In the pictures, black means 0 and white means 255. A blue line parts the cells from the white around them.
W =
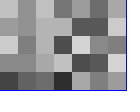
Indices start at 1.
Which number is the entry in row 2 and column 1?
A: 156
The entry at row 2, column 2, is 146
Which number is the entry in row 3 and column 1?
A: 203
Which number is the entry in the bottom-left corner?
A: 68
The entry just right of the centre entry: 212
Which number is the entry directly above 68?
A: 137
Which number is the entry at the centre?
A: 77
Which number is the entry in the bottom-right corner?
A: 156
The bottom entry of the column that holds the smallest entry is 46

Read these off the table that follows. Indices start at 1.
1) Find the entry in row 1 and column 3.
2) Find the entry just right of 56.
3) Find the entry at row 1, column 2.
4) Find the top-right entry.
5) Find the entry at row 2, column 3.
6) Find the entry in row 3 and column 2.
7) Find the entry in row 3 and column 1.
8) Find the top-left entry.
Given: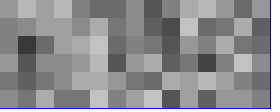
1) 160
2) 107
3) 183
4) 151
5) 160
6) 56
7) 129
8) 151

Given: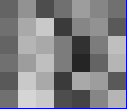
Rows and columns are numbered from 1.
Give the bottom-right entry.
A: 181
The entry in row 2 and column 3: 201
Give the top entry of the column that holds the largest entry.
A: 146
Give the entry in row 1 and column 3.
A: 77
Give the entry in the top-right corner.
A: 112
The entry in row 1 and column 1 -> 100
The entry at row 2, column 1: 112
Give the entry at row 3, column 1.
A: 100
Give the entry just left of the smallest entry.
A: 124
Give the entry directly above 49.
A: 134

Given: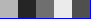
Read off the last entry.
79
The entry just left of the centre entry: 37
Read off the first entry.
182

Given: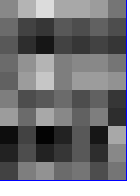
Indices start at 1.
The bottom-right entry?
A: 117
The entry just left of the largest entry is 180
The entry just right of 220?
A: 168
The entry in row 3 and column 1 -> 88
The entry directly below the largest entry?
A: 54
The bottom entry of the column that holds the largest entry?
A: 146
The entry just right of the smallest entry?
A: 34
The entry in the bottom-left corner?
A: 66
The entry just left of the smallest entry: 66
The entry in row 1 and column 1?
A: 136
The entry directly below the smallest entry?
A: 34
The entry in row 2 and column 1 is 107
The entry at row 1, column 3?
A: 220
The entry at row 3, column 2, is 45
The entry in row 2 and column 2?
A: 66
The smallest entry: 3

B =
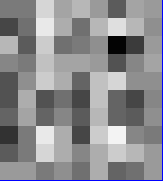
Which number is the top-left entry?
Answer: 122
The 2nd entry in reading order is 122
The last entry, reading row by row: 154
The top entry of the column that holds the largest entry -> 91
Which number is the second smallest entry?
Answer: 50
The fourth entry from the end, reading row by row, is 173
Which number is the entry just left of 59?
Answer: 3
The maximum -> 243
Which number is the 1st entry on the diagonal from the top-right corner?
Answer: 154
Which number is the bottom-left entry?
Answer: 154
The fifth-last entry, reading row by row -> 112
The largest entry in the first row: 214
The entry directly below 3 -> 82
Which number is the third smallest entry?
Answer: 59
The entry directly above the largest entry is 100
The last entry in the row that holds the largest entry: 122
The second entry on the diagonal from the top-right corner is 183
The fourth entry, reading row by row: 164
